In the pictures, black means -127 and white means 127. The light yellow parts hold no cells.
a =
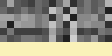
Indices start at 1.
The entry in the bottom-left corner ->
-8
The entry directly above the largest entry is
51
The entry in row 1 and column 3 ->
-36
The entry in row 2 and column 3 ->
-36
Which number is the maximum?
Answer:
79
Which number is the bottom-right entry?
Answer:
-79
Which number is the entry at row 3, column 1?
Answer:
35
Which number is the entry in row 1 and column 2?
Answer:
35
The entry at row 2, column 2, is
-48
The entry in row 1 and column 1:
-36
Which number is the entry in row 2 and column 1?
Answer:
-22
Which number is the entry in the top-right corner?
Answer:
51
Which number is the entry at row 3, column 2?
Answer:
35
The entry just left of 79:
-95

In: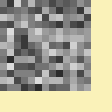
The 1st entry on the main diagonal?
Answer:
0
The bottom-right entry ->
40
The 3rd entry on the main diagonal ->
0
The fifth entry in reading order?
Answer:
54
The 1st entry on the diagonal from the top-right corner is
-12
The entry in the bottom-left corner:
-39
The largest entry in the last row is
54
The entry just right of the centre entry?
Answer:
-24
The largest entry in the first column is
68
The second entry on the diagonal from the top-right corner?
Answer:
-70
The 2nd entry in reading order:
-70
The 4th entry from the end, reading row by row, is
-24
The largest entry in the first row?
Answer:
80
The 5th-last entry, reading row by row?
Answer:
-24
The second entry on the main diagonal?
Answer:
-24
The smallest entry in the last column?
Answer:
-54
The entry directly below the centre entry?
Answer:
40

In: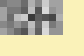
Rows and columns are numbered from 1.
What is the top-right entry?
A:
34
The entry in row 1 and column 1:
-6
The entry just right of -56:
48
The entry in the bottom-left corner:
34
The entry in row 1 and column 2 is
8
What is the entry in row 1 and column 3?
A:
8
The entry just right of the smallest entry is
-31
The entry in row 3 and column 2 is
-19
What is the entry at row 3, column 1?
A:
34
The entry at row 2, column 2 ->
-6
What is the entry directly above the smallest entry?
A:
61
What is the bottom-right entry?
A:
20

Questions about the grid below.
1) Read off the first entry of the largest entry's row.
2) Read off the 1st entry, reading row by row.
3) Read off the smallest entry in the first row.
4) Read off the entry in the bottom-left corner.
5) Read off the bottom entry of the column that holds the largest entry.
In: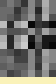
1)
61
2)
-33
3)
-74
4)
-7
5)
-20

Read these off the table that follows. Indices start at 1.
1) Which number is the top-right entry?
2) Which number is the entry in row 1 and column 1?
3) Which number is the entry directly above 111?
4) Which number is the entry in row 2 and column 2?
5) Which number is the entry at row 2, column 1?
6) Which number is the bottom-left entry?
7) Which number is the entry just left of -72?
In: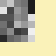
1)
-99
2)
40
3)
54
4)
-56
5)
99
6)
-86
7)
11
